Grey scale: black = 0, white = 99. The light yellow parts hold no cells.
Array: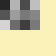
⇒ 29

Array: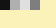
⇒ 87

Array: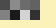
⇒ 42

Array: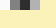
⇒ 18

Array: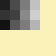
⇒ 48

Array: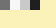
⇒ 78

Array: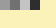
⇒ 76

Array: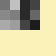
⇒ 16
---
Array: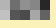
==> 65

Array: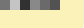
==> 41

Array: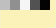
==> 32

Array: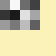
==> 73

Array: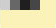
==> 12

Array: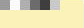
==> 24

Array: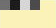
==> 83

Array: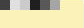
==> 34

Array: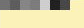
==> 13

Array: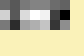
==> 21
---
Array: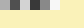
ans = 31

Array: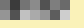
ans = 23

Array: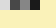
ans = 28

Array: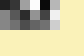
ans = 21

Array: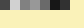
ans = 81

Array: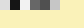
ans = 8

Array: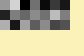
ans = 82

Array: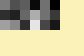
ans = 31

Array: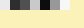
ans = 18

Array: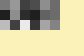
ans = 59
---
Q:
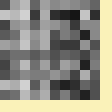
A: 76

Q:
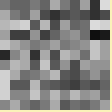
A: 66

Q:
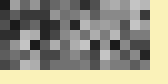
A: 22

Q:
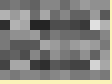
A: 69

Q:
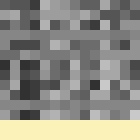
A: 61

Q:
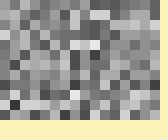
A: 66
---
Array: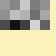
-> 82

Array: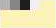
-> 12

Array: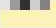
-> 80

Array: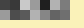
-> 39

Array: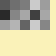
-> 79

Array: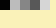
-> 34

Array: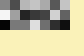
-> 18

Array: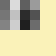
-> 12

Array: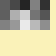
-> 72
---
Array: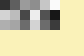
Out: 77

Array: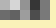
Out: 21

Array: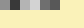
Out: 43

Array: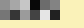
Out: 42

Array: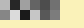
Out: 30

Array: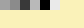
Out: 0
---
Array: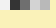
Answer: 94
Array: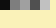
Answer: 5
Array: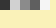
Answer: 20
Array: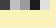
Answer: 25
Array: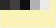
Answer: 16
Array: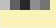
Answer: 74
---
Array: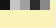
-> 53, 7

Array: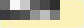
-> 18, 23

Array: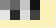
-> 7, 89

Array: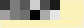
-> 10, 62

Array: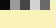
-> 41, 4

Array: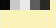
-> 16, 3

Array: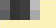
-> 73, 36

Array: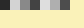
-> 30, 16

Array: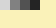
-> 14, 83

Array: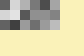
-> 64, 38
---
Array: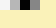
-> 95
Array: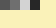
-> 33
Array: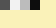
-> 32
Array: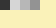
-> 20
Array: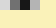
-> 84
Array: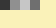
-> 21
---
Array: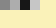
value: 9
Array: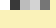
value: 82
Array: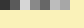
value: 73
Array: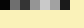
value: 63
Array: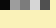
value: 83
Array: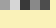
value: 53
